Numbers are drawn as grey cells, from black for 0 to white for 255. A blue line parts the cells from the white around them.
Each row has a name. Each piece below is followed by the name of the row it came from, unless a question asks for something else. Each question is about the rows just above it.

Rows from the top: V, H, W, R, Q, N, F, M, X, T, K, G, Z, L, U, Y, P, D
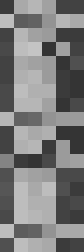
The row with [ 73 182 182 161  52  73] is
M
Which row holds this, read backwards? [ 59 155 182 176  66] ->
N

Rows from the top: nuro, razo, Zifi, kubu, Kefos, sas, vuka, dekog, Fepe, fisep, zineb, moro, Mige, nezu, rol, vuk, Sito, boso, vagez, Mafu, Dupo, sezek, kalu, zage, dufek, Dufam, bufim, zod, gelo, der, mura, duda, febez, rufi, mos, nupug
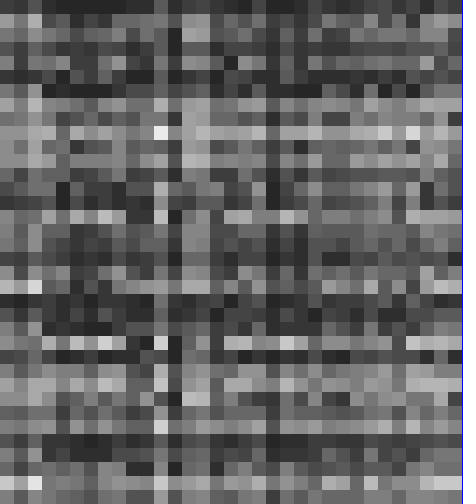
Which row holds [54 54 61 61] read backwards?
duda
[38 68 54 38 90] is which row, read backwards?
sas

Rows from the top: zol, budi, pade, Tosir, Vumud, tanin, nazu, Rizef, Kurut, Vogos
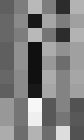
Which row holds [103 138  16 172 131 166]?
tanin
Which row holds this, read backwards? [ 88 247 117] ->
Rizef

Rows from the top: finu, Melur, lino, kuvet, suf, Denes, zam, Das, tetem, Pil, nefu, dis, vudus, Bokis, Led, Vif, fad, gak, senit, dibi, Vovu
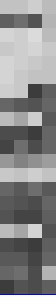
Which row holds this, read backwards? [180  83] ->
Melur
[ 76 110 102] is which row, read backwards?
dibi
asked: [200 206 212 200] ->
kuvet
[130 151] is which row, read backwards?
dis
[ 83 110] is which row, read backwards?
Melur
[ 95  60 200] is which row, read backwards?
zam
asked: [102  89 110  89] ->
Bokis

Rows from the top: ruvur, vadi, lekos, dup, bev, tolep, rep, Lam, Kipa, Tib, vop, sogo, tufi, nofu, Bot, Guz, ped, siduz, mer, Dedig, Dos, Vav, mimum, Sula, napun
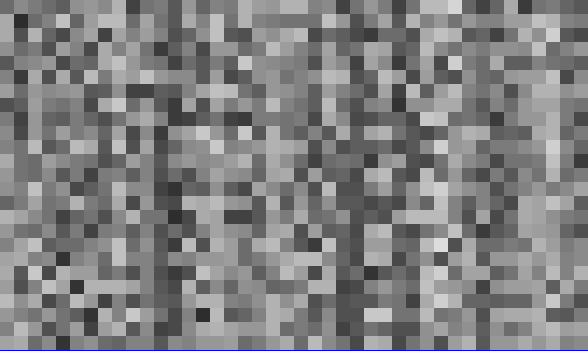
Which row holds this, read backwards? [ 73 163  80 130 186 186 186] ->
Guz
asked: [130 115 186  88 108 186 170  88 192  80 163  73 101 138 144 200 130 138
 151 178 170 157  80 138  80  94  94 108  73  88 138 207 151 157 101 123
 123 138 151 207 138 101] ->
vop
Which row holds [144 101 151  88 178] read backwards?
Bot

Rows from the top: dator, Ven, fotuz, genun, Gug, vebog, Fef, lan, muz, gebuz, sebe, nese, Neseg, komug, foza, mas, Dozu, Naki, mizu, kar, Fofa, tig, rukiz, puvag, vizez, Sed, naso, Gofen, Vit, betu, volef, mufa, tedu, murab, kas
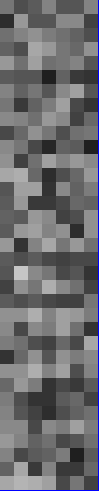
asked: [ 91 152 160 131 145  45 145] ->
Dozu
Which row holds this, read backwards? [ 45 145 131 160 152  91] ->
Dozu
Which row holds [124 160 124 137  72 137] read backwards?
volef
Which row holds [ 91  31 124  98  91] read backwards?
tedu
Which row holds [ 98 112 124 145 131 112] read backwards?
fotuz

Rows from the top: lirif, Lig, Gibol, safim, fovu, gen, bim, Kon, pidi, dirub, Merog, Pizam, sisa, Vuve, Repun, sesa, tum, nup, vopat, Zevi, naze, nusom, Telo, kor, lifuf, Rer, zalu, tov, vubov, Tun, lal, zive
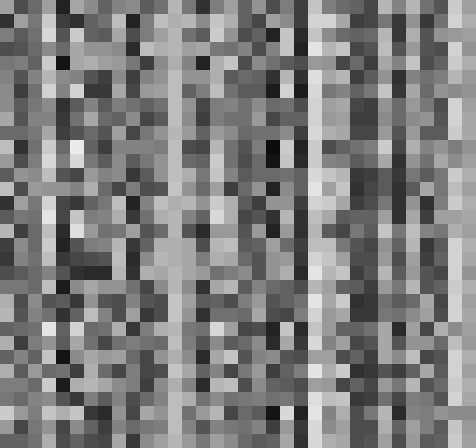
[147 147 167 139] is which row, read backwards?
naze
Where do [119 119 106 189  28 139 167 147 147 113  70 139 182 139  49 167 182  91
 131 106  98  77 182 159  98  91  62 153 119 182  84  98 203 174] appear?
naze
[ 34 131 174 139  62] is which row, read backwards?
fovu
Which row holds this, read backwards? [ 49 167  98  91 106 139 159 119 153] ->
zive
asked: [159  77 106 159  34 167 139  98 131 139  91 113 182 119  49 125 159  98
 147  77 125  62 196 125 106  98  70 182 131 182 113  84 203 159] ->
lirif

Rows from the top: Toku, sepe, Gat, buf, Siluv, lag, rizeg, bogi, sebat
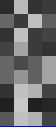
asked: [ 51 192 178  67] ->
rizeg
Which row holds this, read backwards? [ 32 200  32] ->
bogi
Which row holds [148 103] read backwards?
lag
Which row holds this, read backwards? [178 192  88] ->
sebat
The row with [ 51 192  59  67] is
Gat
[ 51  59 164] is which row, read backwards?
buf
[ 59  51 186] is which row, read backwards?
Toku

